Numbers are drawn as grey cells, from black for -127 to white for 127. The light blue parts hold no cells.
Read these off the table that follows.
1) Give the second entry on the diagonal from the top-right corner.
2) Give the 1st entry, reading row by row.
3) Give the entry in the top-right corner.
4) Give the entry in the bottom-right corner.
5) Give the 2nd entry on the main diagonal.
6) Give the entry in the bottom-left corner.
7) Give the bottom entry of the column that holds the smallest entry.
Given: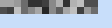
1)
25
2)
38
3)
-49
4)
-19
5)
-64
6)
-49
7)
-90

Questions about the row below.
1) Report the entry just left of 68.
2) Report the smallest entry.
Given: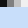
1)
0
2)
-111

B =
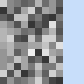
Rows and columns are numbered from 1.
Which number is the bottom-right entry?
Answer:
-73
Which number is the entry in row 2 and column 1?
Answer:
-73
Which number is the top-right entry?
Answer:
-31
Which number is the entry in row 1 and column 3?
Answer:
-5
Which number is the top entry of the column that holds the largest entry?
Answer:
-18
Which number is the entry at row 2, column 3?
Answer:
-44
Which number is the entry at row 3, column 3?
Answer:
67
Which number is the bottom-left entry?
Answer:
-44
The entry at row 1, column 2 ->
9
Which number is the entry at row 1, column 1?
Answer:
81
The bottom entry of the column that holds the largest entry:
21
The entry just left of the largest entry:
9
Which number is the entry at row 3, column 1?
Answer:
-31

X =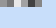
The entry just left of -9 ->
22
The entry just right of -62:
6
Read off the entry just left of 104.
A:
-9

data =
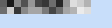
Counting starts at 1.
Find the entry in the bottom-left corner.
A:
-18
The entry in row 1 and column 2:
-102
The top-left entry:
-31
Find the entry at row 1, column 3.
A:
8
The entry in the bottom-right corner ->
94
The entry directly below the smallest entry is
79
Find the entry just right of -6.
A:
-58
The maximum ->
107

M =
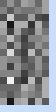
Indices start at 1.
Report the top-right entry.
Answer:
33
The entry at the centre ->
-63
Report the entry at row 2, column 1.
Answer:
3
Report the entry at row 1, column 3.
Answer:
-22
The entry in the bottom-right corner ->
-36
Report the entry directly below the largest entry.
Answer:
-22
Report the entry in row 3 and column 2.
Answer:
73
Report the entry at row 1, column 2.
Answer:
19
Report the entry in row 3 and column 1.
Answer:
-51
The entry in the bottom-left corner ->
33
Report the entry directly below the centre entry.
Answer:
-51
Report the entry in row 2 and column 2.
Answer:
-36
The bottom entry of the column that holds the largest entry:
-103
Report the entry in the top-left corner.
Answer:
-22
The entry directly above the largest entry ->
3
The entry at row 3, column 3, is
-36
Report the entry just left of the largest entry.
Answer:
-51
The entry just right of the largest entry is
-51

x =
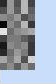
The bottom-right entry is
-18
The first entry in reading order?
-86
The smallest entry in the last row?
-32
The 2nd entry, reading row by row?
24
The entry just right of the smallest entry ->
11
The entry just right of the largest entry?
-18
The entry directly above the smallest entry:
11
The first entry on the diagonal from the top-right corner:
-59
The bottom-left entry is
-18
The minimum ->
-118
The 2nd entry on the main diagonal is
24
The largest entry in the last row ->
24

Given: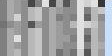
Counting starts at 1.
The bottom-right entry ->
28
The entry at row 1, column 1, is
0
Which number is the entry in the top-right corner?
-72
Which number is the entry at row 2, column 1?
0
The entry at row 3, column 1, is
0
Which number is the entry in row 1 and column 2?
42
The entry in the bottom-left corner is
0
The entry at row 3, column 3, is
81
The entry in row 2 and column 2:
42
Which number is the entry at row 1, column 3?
28
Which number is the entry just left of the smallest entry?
96
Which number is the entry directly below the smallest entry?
69
